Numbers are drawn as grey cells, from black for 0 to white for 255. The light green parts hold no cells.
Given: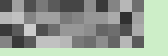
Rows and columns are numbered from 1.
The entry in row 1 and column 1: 69
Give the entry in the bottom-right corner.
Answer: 90
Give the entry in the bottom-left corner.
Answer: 132
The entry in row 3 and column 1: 57
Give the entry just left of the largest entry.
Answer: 90
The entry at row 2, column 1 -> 183
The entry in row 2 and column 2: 193
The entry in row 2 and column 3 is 132
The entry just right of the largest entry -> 79
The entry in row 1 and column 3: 79
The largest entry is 204
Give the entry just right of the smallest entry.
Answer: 161
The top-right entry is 110
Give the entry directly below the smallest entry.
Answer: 79

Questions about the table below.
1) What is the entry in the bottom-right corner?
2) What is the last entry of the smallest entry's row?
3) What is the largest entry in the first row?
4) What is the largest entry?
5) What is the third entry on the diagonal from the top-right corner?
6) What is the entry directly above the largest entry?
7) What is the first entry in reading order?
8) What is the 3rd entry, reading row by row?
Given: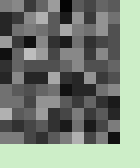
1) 16
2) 90
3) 156
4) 189
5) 113
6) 16
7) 124
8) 58

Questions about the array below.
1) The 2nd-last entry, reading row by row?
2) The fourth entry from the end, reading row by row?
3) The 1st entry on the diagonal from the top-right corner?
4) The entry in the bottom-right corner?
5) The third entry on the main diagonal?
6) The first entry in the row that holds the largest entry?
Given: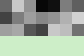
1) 189
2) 66
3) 95
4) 113
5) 86
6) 66

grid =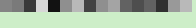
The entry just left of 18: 215
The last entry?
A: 185
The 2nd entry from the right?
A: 153
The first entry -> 132
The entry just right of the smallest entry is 143

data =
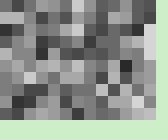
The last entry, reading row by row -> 190
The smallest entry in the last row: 61
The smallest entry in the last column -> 72
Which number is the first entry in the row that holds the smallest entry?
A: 146
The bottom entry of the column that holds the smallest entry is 156
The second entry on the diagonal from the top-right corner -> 93
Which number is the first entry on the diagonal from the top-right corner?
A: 83
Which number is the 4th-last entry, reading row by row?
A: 114
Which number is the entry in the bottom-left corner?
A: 93
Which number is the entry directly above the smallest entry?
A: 134
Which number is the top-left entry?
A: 114
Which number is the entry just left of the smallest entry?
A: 168
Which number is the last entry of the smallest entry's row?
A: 156
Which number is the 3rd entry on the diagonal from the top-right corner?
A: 83
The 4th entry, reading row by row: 156
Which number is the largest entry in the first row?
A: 202
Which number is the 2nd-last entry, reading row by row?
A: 180
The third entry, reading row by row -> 114
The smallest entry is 41
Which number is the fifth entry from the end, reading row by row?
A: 105

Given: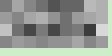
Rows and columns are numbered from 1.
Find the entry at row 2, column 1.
155
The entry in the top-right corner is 176
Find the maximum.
216
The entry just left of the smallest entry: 122
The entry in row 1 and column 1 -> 122
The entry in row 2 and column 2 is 134
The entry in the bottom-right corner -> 155
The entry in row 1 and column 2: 166
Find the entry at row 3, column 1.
194
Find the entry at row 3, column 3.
71
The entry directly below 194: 134

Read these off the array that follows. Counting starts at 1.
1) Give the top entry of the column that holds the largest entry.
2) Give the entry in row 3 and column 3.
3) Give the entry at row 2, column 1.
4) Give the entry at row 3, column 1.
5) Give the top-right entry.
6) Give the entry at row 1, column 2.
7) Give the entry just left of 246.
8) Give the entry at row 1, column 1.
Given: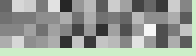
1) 102
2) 161
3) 113
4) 133
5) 133
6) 215
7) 152
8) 102
